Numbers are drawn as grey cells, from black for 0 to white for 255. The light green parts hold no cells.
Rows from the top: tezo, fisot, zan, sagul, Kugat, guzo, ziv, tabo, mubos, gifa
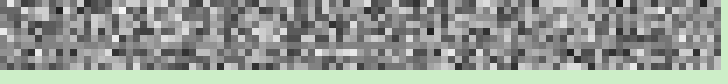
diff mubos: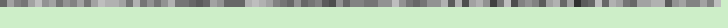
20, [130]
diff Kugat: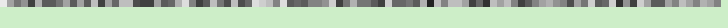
42, [91]
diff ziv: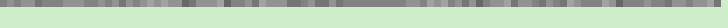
2, [117]
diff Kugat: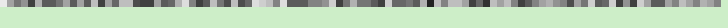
88, [49]

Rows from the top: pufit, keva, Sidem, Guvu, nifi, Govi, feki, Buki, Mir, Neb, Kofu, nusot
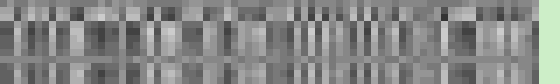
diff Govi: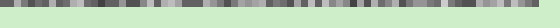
50, [82]
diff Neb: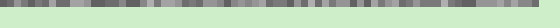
60, [135]
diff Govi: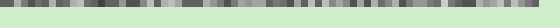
37, [175]
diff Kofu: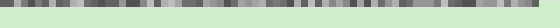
14, [66]
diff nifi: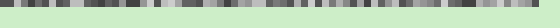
36, [175]
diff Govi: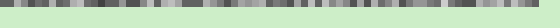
3, [121]
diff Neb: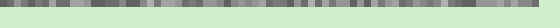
62, [121]

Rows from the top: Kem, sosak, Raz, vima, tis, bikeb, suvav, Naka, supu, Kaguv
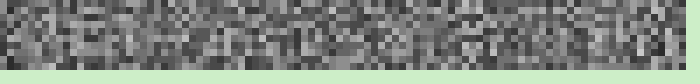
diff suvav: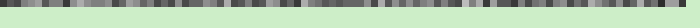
88, [127]
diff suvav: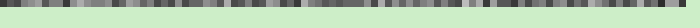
87, [87]
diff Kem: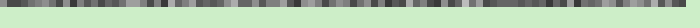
97, [57]
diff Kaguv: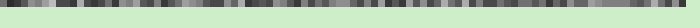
16, [73]

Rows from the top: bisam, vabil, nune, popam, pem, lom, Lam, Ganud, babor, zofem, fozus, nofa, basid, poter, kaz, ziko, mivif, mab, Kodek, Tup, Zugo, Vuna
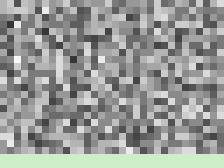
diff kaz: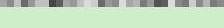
0, [180]
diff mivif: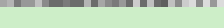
16, [138]
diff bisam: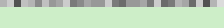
29, [94]
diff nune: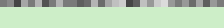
2, [82]
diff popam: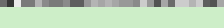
23, [152]

